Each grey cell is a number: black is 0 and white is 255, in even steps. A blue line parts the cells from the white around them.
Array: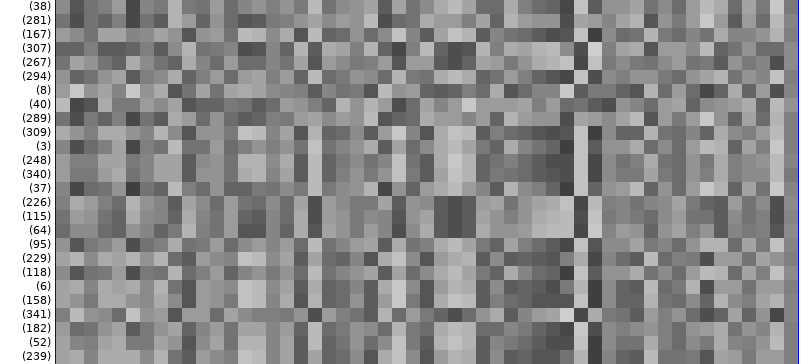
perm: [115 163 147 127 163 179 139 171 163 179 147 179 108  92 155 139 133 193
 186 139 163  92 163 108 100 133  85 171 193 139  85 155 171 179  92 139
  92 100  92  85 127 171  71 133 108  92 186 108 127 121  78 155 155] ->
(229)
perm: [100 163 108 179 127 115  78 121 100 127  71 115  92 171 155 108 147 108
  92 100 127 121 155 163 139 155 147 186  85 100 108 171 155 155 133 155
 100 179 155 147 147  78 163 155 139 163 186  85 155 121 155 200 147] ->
(289)

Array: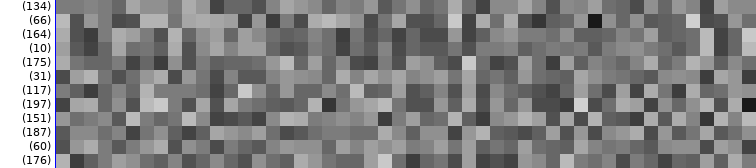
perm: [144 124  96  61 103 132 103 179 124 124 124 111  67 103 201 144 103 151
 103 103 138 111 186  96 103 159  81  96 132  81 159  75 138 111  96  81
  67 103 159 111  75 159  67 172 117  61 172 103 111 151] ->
(117)
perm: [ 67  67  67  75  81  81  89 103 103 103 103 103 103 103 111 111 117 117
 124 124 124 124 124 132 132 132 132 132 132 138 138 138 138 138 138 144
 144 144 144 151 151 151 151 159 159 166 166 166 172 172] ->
(134)
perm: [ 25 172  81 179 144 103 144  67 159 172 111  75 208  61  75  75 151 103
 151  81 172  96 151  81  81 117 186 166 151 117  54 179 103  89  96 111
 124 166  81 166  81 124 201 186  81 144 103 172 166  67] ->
(197)
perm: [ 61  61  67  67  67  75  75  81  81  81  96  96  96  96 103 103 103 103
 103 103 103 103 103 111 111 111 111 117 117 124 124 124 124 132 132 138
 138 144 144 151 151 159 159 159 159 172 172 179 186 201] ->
(175)
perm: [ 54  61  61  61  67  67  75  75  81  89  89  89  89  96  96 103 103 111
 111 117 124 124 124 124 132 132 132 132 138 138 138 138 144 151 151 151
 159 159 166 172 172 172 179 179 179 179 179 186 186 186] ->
(151)

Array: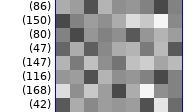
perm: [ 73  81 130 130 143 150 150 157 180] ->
(116)
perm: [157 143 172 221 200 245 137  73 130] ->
(150)

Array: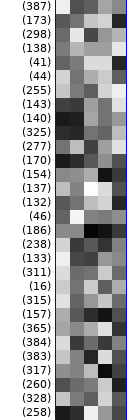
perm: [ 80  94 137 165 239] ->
(387)
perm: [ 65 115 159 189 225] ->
(277)
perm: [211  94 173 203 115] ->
(44)
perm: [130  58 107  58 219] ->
(384)

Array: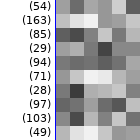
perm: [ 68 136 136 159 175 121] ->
(29)
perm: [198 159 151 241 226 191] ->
(163)
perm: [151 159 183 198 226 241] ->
(49)
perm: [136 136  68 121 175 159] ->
(29)
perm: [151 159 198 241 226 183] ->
(49)
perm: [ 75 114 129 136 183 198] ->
(103)

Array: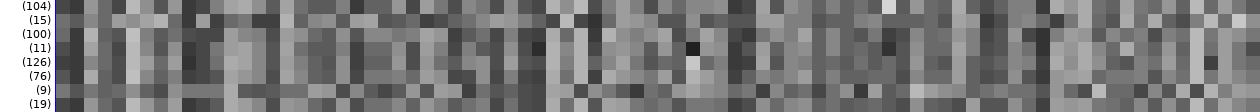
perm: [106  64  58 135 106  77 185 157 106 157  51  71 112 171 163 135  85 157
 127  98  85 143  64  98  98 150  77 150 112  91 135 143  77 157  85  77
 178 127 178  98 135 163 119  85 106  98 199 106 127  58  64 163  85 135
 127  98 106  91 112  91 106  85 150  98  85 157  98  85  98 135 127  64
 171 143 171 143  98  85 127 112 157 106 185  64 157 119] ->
(126)
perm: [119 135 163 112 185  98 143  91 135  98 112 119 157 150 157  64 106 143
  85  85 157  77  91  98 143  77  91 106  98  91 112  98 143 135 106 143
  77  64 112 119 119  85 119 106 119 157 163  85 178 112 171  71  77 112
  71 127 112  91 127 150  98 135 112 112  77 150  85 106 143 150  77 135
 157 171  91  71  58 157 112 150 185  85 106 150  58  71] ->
(19)
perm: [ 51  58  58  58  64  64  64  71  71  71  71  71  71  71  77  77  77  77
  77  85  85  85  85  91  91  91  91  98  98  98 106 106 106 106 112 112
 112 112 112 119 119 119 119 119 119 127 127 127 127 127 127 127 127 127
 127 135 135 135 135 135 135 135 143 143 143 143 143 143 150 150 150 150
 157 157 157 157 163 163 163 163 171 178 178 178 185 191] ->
(100)
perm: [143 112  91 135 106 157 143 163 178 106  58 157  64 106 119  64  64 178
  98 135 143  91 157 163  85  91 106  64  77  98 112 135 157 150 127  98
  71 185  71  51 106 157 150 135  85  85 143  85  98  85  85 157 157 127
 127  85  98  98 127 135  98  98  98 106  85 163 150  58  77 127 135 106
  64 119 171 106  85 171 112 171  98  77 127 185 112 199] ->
(15)

